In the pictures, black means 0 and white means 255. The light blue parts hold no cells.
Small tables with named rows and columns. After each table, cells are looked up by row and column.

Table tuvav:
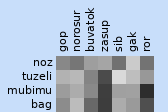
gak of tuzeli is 190
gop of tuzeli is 178
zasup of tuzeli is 75
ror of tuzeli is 152
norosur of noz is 118
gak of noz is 203
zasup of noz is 165
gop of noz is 136
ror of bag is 79
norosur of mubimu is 172
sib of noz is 113
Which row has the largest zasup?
noz

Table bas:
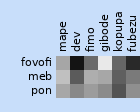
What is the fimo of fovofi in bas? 106
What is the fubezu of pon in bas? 143
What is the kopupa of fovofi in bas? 102
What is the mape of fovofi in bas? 166
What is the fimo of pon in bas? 156
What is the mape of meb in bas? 192
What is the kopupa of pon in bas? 83
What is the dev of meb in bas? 91
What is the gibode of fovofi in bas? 233
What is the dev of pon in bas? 136

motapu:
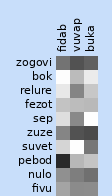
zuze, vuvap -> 82
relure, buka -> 199
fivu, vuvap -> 139
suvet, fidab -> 213
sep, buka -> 254
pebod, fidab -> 41
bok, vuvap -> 187
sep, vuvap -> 137
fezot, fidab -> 195
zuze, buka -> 75
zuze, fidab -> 133
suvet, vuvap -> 254
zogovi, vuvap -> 82

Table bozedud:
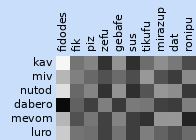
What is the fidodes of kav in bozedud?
246
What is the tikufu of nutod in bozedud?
84
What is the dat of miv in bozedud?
60
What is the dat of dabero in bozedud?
60
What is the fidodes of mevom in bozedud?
182
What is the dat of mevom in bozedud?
151

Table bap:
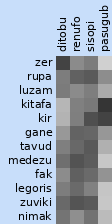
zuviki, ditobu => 105
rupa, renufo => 97
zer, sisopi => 124
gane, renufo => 99
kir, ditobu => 179
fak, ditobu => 140
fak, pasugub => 147
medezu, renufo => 83

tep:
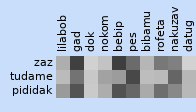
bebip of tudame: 156
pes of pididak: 103
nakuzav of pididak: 136
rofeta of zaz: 120
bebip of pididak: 82
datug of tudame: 183
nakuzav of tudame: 101
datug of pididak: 184
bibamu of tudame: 189
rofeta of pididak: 110
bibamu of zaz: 182
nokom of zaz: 195
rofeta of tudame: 186
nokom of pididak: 173

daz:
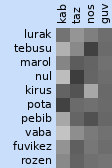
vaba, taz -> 142
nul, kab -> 189
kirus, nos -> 168
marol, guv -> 113
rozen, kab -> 137
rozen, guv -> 116
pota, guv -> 106
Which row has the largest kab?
vaba

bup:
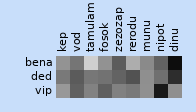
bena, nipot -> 98
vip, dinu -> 143
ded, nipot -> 112
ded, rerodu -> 82
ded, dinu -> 45
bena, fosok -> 146
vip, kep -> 152
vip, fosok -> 95
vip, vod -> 96
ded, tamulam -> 119
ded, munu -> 143
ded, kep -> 121
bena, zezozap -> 92
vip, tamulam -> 130
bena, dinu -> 13
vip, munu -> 144
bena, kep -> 147
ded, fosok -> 114
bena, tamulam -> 207
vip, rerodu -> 121
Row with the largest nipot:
ded

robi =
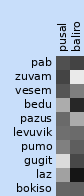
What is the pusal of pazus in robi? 106
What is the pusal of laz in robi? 161
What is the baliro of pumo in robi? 94
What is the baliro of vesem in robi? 126
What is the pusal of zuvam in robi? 68
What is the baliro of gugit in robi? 72
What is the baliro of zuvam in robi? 234
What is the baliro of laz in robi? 21
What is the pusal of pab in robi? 80
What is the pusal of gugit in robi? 219
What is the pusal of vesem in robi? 85
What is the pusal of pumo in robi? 128
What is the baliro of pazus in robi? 171
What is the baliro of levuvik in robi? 107
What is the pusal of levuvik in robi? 111
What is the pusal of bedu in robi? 172
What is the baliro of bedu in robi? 39
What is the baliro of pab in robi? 67
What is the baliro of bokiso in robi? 98
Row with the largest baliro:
zuvam

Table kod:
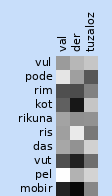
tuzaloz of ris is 120
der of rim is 76
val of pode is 229
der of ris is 234
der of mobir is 8
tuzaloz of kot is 197
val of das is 167
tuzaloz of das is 209
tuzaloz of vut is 110
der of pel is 178
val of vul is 155

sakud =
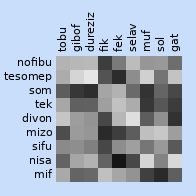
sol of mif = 42
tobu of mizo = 77
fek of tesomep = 44
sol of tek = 87
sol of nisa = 131
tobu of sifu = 138
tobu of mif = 169
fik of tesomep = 83
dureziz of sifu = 128
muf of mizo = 191
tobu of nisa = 99
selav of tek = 172
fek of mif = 166
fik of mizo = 42
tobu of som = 93
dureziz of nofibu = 185
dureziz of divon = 148
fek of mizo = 62
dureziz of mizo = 150
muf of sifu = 118
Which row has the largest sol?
mizo

